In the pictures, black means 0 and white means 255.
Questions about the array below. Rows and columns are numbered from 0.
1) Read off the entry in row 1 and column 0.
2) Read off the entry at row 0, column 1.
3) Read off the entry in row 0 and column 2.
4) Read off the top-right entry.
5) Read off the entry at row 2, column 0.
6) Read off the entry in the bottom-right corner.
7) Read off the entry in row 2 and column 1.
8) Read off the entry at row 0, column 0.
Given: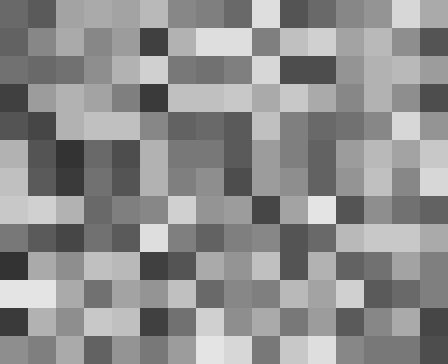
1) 98
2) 90
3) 163
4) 170
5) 113
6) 77
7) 105
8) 105

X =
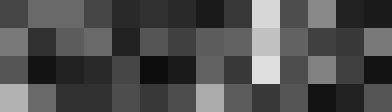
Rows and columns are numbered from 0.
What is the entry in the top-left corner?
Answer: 70
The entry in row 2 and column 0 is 84
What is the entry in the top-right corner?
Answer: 26
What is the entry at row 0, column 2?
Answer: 105
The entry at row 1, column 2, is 92
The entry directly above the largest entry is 193
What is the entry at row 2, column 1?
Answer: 19
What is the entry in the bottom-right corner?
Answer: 84
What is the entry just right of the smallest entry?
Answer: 26
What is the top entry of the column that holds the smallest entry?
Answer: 48

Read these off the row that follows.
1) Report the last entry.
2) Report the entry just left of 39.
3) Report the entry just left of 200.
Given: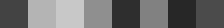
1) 75
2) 129
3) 180

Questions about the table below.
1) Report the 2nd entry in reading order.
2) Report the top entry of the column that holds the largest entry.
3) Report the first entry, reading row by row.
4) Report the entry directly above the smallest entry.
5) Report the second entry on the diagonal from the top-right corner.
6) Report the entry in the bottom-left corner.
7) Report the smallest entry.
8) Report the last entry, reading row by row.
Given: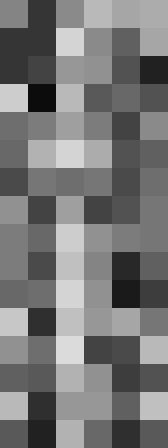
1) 53
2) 138
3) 132
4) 67
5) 96
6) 89
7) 12
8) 89

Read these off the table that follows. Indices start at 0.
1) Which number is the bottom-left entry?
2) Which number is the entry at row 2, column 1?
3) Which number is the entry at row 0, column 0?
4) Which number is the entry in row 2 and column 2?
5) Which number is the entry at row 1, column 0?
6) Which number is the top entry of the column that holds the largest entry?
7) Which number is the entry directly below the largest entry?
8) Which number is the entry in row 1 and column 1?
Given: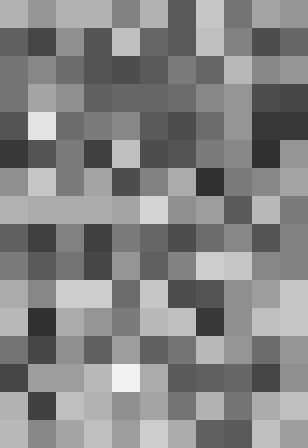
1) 184
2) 135
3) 178
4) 108
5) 96
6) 129
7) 143
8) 70

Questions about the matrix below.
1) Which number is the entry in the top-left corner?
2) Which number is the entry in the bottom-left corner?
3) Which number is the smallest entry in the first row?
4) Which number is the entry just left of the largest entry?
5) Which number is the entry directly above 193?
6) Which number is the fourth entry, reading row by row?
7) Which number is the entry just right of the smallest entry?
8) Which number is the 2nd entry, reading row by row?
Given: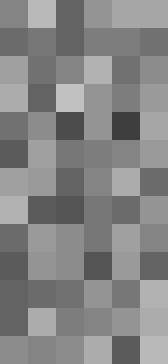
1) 132
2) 140
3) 99
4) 99
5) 132
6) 148
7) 166
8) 185
